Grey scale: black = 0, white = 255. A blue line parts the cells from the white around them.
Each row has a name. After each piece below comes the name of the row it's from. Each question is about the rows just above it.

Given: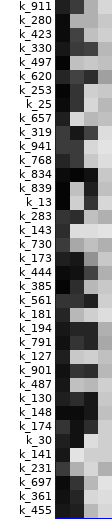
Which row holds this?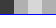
k_231
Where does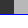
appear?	k_697
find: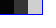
k_253
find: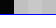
k_497
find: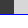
k_941

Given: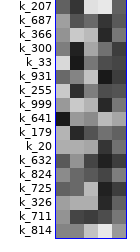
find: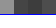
k_711
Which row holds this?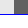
k_207
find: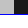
k_931
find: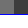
k_300
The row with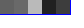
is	k_725

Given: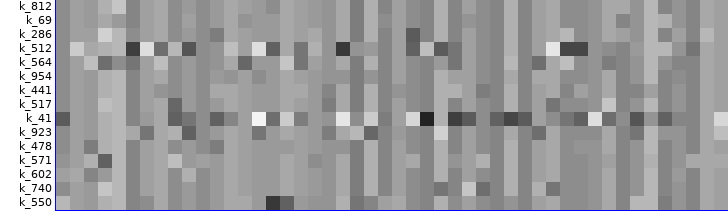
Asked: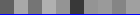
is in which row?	k_512
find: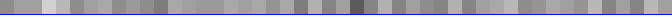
k_286
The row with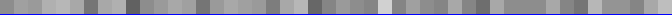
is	k_923
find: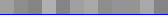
k_478
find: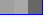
k_517
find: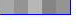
k_812

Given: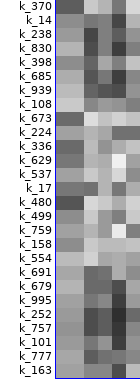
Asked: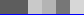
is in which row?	k_370
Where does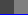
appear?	k_238
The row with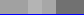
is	k_224
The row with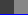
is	k_685
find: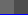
k_679
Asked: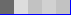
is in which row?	k_673

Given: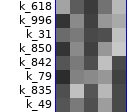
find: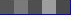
k_49
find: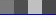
k_842
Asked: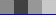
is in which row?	k_850
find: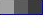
k_618
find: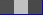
k_842
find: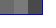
k_31

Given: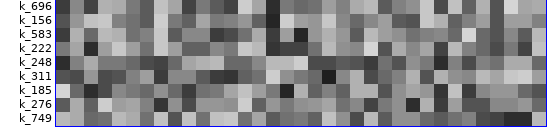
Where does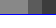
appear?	k_311
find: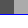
k_222
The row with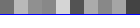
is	k_222
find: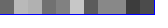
k_583

